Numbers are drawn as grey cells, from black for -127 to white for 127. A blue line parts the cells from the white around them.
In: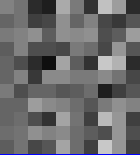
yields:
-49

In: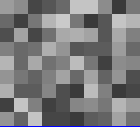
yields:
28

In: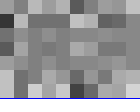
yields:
50

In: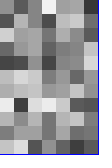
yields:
-10

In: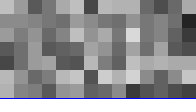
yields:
69
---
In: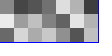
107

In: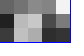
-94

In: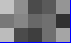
-7

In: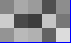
77

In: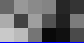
44

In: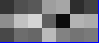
14

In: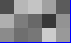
47
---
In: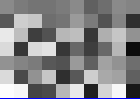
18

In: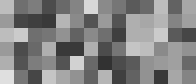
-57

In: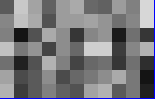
-73

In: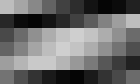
-20

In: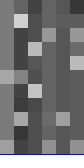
23

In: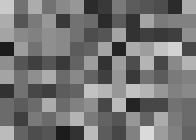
15

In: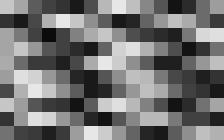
95

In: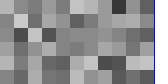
-31

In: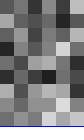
54
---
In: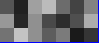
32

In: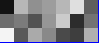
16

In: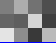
-13

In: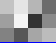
54

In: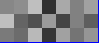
63

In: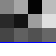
-124
